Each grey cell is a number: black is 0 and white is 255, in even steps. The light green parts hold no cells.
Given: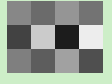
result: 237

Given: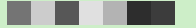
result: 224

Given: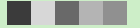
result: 215

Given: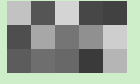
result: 212

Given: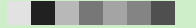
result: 226

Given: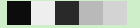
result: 238

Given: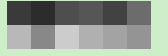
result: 204

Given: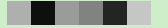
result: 198

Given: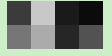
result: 200

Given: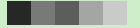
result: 202
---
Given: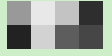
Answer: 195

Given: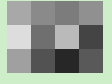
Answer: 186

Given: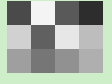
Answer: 231

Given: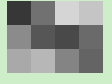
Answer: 73

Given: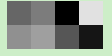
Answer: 0

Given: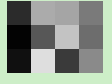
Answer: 195
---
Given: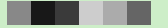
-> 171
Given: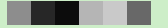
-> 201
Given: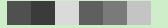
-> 122
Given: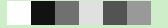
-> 83
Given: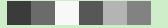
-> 180
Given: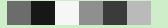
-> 59
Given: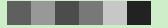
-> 199
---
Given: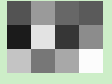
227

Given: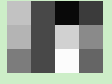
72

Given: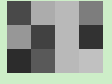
65

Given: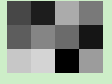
133

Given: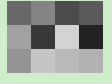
56

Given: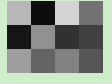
144
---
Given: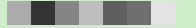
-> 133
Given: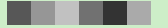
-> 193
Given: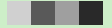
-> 159
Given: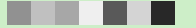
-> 167
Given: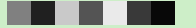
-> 201
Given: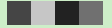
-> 34
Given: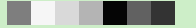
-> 217
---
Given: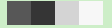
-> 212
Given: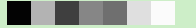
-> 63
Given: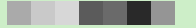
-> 215
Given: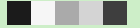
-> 170
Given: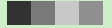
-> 200
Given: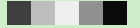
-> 239
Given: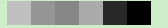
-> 134
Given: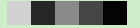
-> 138
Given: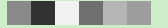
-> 242
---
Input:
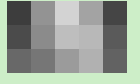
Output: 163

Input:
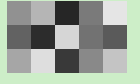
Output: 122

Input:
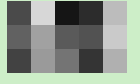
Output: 44

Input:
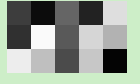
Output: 34

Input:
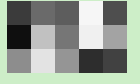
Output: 246

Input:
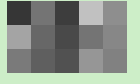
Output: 193
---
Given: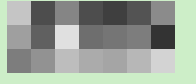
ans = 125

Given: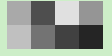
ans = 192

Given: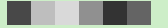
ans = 72

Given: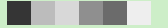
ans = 53

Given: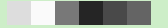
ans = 221

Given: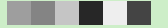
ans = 158

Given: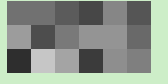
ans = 46

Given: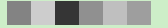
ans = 131

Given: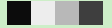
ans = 12
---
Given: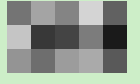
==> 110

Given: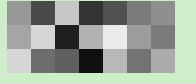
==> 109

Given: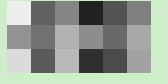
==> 91

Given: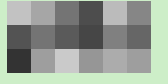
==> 158

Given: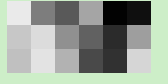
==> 227

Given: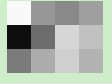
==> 172

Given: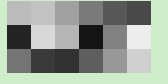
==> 58

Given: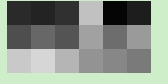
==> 214

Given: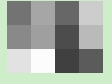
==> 252
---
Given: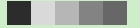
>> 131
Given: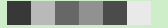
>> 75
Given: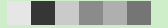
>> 175
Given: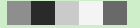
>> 244
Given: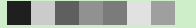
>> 225
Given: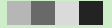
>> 218
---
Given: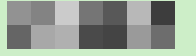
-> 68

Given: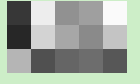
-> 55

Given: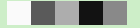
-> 90

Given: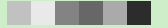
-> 103

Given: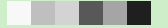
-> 88

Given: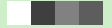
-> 93

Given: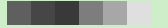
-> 70

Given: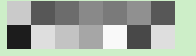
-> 72

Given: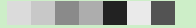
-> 83

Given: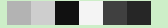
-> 38
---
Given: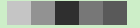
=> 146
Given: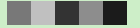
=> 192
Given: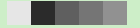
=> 43
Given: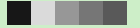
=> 218
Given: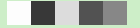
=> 56
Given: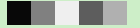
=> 128
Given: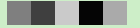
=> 63
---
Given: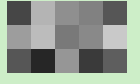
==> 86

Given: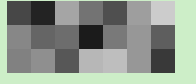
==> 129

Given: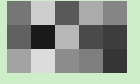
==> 163

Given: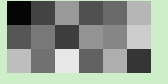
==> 190

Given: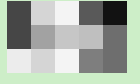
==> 236

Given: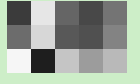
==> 246

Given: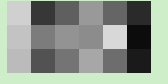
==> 187

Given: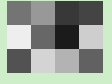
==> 82

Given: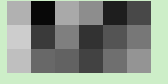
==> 191
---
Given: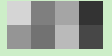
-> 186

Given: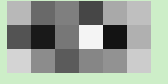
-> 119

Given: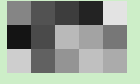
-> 185

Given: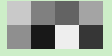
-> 238

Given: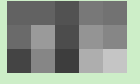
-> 76

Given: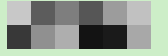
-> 174

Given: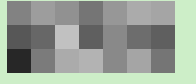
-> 193
